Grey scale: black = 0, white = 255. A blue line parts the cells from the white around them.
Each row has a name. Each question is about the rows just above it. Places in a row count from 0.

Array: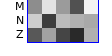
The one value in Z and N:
[176]
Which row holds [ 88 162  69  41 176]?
Z

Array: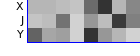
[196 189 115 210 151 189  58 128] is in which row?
J
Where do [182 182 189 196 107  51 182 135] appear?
X
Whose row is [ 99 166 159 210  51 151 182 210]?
Y
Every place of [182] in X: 0 1 6

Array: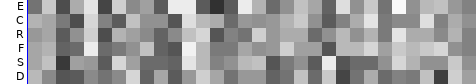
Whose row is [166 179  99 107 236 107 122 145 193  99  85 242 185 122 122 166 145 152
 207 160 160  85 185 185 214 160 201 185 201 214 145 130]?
F
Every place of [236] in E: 10 11 15
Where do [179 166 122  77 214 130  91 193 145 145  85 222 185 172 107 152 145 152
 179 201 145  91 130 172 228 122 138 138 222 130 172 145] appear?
C
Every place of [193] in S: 1 16
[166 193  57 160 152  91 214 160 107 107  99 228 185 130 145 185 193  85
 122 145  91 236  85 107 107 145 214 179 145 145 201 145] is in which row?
S

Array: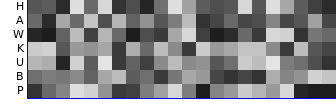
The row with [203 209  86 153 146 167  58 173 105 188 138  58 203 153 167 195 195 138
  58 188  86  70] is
K
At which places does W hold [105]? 6 15 21
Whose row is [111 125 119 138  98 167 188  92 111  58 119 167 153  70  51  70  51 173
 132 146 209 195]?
B
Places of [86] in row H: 0 14 16
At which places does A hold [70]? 13 15 18 21

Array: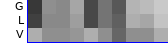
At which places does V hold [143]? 1 2 5 7 8
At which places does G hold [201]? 9

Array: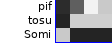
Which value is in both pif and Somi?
[201]
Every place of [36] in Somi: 1 2 3
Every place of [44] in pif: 0
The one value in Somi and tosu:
[36]
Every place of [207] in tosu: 1 2 3

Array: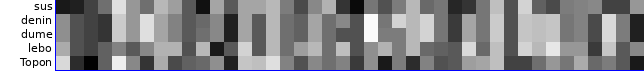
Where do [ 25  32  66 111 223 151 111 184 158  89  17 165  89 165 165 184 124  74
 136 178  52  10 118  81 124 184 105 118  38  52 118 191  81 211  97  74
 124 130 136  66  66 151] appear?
sus
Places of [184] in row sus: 7 15 25
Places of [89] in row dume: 9 14

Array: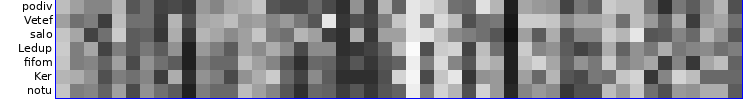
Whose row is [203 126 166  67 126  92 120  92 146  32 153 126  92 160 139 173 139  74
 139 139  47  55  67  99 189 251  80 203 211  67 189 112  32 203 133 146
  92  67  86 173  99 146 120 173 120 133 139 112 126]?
Ledup
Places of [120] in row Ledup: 6 42 44
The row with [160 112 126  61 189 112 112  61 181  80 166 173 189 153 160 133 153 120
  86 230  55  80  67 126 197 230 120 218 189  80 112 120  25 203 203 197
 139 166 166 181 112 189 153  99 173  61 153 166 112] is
Vetef

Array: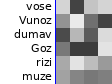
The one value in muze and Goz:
[120]
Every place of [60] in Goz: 1 2
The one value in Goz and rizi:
[227]

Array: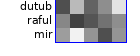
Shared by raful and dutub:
[142]
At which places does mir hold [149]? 2 4
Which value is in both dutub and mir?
[79]

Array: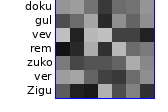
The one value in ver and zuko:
[100]
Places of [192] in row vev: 0 3

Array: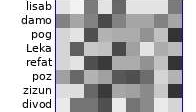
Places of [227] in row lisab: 0 3 5 6 7
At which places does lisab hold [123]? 2 8
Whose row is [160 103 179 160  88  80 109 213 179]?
poz
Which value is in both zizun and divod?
[138]
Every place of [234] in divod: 0 4 7
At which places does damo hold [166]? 1 5 6 8
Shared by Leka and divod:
[213]

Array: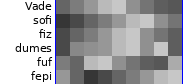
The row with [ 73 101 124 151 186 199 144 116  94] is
fiz
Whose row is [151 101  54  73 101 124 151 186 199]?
fepi

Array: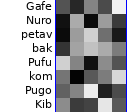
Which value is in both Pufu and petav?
[208]
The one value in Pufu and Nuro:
[17]
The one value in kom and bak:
[124]

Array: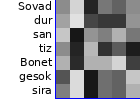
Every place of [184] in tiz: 2
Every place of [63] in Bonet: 5
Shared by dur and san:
[148]
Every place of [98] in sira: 4
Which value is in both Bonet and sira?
[177]

